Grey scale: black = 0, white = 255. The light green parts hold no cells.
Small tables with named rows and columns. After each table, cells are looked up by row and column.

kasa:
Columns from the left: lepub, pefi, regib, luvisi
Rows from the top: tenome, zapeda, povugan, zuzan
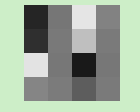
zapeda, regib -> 191
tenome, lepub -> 37
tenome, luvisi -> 130
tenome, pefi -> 118
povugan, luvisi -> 119
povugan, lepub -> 227
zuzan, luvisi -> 122
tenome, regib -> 229
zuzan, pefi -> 123
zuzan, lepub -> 133
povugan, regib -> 25
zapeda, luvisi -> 122

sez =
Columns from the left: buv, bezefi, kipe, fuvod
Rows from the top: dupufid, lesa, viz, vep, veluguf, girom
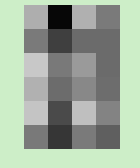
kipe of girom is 122
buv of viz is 200
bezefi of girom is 54
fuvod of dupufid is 122
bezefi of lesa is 63
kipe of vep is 136
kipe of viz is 154
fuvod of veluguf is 131
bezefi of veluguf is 74
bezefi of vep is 108
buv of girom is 121
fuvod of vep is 109
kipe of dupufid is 176
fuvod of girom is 95
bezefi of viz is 121
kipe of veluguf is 191
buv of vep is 177
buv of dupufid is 174
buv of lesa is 122
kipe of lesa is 107

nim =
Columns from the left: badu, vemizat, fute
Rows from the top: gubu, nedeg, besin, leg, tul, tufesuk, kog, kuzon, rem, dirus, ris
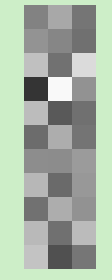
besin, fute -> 219
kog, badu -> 141
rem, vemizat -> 173
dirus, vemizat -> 112
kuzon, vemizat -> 106
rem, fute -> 146
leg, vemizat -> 249
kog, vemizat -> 140
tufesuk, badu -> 108
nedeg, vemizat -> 134
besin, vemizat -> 113

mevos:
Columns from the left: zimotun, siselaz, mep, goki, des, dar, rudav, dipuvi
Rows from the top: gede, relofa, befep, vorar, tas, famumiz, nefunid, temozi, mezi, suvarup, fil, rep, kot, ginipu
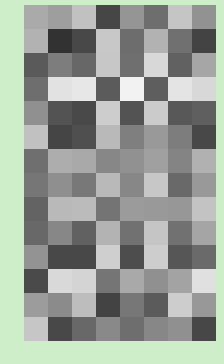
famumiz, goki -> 185
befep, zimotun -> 90
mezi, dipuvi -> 195
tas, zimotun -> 144
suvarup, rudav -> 113
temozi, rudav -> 105
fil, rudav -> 86
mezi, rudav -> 151
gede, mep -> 193
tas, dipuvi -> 95
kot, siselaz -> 139
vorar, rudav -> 228
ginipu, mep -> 104
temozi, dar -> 199

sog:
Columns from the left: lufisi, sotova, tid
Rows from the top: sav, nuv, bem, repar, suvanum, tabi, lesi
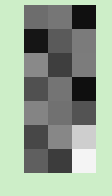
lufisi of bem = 137
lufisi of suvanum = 132
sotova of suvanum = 113
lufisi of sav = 109
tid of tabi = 206
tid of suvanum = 83
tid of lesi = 244
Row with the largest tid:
lesi

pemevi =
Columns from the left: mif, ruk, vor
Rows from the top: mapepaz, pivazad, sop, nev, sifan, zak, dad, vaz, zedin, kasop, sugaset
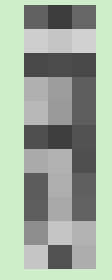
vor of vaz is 95
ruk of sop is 75
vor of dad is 79
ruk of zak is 62
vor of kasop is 179
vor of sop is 72
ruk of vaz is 174
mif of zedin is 93
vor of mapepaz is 102
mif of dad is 170
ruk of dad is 178
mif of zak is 79
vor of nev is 94
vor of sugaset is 173
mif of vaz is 92
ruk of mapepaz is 60
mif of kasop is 141

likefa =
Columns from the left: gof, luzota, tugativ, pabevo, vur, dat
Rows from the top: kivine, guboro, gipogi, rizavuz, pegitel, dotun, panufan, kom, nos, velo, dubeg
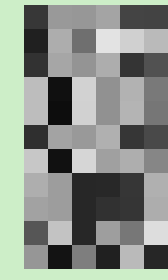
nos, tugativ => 39
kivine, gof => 55
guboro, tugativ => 111
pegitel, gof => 189
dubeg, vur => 186
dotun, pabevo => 176
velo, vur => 119
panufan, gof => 199

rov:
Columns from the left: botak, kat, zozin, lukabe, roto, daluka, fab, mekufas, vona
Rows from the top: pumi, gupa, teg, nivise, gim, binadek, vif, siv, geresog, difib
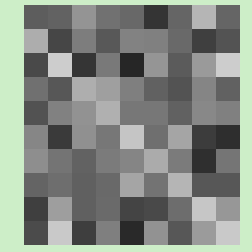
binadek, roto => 197
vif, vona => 117
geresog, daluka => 73
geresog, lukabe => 106
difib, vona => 201
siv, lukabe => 105
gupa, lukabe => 88
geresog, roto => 68
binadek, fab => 165
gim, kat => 129
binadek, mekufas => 60
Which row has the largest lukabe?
gim

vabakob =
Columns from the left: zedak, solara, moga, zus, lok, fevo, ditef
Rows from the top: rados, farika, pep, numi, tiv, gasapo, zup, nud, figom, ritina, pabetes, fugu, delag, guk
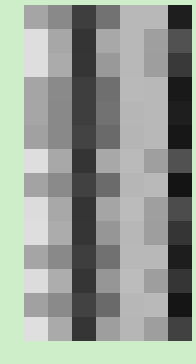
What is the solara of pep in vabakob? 171
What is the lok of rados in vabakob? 184
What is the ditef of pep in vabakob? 57
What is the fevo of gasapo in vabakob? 184
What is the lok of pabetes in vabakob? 184
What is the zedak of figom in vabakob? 220
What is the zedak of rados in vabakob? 165
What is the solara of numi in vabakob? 138
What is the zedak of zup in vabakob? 222
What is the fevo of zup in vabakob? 159
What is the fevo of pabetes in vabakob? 184
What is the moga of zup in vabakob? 52
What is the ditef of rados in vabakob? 30
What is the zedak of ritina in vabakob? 222
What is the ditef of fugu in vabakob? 53
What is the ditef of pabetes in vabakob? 29
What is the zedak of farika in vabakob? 222

